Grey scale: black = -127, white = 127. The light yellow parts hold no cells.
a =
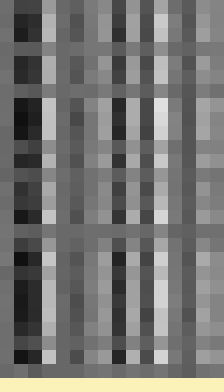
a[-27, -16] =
-18
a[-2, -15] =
-107
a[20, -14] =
-83
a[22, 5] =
-46
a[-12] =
[-13, -103, -85, 67, -18, -47, -1, 18, -75, 44, -57, 85, -6, -39, 26, 9]
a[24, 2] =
-47
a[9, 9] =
36
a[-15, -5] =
22
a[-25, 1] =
-98
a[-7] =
[-15, -98, -83, 56, -28, -40, -2, 27, -84, 33, -49, 82, -7, -38, 32, 16]
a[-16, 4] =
-24
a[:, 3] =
[26, 50, 55, 3, 46, 45, -4, 66, 64, 64, 13, 51, 6, 40, 29, 67, -10, 23, 69, 34, 56, 56, 60, 47, 12, 66, -24]
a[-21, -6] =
-35
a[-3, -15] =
-57
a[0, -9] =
8
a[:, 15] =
[4, 3, 5, -6, -2, 4, -15, 20, 5, 7, 1, 16, -11, -5, -2, 9, -15, -10, 12, 10, 16, 4, 4, 14, -6, 20, -10]
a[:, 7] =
[8, 20, 21, -8, 21, 8, -6, 33, 28, 31, 5, 26, -3, 10, 7, 18, -18, 1, 29, 20, 27, 17, 24, 18, -2, 25, -11]
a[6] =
[-18, -32, -39, -4, -22, -18, -19, -6, -29, -9, -35, 6, -22, -41, -3, -15]
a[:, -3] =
[-37, -43, -38, -29, -45, -33, -41, -43, -45, -42, -42, -41, -36, -39, -35, -39, -31, -35, -43, -36, -38, -36, -46, -34, -28, -32, -34]
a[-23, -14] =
-76
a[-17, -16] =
-22
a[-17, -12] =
-20
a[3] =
[-21, -36, -37, 3, -22, -19, -9, -8, -37, -5, -33, 15, -22, -29, -7, -6]
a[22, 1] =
-100
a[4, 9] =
25
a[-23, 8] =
-69
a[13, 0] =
-15
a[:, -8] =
[-56, -66, -80, -37, -69, -61, -29, -87, -79, -89, -39, -77, -35, -63, -52, -75, -20, -48, -91, -71, -84, -70, -78, -75, -50, -90, -21]
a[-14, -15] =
-78
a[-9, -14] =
-87
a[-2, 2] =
-88
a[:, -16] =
[-18, -20, -14, -21, -19, -13, -18, -17, -16, -23, -22, -21, -26, -15, -19, -13, -11, -13, -8, -23, -15, -13, -14, -17, -17, -16, -22]

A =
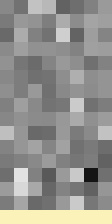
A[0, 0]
8
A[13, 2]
40
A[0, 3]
56
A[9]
[63, 22, -22, -19, 25, -4, 10, 66]
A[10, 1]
22
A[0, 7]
26
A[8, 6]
16
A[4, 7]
2
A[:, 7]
[26, 31, 4, 29, 2, 20, 20, -2, 28, 66, -18, -29, -15, 22, 11]
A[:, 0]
[8, -5, -22, 10, 18, 8, 15, 0, 7, 63, 3, -5, -17, 27, -4]
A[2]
[-22, 44, 1, -13, 79, -28, 30, 4]
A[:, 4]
[-29, 44, 79, 14, 25, 14, 9, -8, 24, 25, 34, 1, 26, 3, 25]
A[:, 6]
[1, 36, 30, 32, -15, 14, 12, -14, 16, 10, -5, -2, -107, -30, -8]
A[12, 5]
73
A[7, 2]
9
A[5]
[8, -2, -15, -12, 14, 47, 14, 20]
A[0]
[8, -13, 66, 56, -29, -17, 1, 26]
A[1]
[-5, 24, 19, -1, 44, 12, 36, 31]
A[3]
[10, 31, 17, 18, 14, 2, 32, 29]
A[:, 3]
[56, -1, -13, 18, 4, -12, -15, -12, 10, -19, 5, 27, -38, -24, -15]

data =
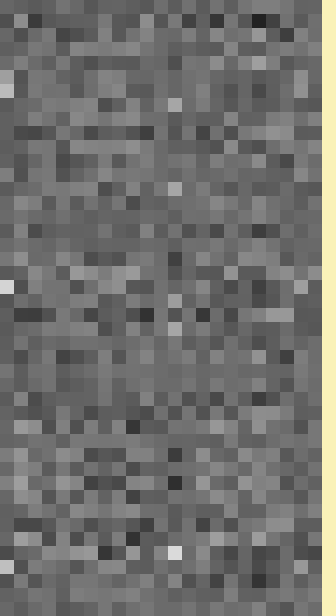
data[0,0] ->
-25
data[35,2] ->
6
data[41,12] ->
4
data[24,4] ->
-25
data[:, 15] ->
[-13, -73, 6, -37, 12, -24, -29, -26, -32, -15, -45, -2, -21, -26, 6, -8, -53, -7, -13, -40, -31, -39, -19, -26, -41, 2, -20, -7, -54, -7, 23, -32, -23, 6, -21, 11, -32, -20, 30, -34, -28, -60, -32, -7]
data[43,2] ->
-21
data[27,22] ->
-19
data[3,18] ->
-36
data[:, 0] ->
[-25, -48, -24, -32, -20, 31, 59, -37, -31, -31, -34, -30, -1, -36, -23, -21, -36, -21, -8, -38, 84, -42, -33, -37, -34, -31, -11, -23, -36, -28, -24, -27, -3, -23, 0, -24, -31, -30, -24, -52, 63, -46, -29, -23]
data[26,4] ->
-34
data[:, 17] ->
[-11, -41, -10, -33, 2, -26, -26, -23, -30, -7, -38, -14, -25, -23, -22, -11, -33, -11, 8, -37, -28, -29, -9, -23, -30, -12, -23, -15, -33, -4, -26, -29, 10, -22, 19, -27, -30, -12, -20, -26, -27, -39, -30, -15]
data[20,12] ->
-26
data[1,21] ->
-37
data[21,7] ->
-39
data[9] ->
[-31, -53, -56, -41, -8, -23, -53, -34, -29, -44, -64, -12, -43, -11, -59, -15, -48, -7, 3, 17, 11, -36, -35]
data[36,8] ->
3
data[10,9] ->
14
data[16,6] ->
-28
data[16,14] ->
-27
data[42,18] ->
-31
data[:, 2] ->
[-37, -68, -21, -7, -20, -8, -6, -20, -1, -56, -7, -25, -10, -19, -2, -21, -51, -20, -21, 8, 0, -28, -66, -19, -32, -25, -15, -21, -51, -46, 13, -13, -22, -1, -22, 6, -2, -55, 13, -21, -3, -42, -10, -21]
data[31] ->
[-27, -24, -13, -15, -30, -7, -9, -10, -9, -4, -14, -20, -26, -25, -28, -32, -6, -29, -32, -18, -11, -16, -8]
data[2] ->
[-24, -48, -21, -7, -58, -48, -36, 1, -39, -13, 3, -20, -22, -2, -27, 6, -16, -10, 23, -34, -65, 1, -17]
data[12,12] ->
-26
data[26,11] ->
-19
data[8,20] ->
1
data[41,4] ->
-29
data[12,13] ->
-14
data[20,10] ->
-42
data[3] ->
[-32, -27, -7, -12, -35, 4, -1, -5, 0, 7, -11, -20, -33, -27, -34, -37, 5, -33, -36, -12, -3, -13, 0]
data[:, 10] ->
[-39, 13, 3, -11, -21, -24, -38, -29, -17, -64, -5, -2, -10, -29, -28, -20, 1, -20, -5, -13, -42, -19, -77, -29, -9, 3, -15, -9, 1, -51, -36, -14, 1, -28, 7, -32, -17, -63, -35, -36, -35, 0, -14, -9]
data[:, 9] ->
[-33, -43, -13, 7, -38, -23, -36, 2, 9, -44, 14, -13, -7, 2, -51, -27, -37, -27, -10, 26, -40, -3, -48, 2, -18, -12, -13, -16, -36, -42, -73, -4, 1, -51, 4, -61, 9, -41, -77, 22, -33, -14, 1, -16]
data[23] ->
[-37, -24, -19, -4, -7, 0, 3, -48, -31, 2, -29, -7, 38, -19, -4, -26, -40, -23, -37, -35, -20, -36, -40]
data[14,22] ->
-13

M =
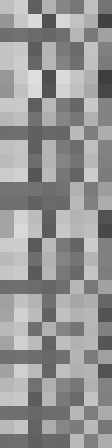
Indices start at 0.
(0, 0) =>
63
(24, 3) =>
-28
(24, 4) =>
62
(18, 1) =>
66
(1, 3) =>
-46
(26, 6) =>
53
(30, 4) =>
6
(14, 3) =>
-21
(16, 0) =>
36
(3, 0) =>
67
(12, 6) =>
76
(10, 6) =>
63
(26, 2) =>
59
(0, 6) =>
63
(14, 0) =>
-16
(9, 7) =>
45
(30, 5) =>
-3
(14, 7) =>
44
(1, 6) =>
46
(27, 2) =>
-14
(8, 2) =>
-14
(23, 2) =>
-17
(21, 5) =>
38
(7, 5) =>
-24
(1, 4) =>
87
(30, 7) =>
-8
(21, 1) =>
65
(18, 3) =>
50
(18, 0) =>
58
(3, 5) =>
-20
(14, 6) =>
0
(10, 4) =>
-5
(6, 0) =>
20
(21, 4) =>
53
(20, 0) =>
-17
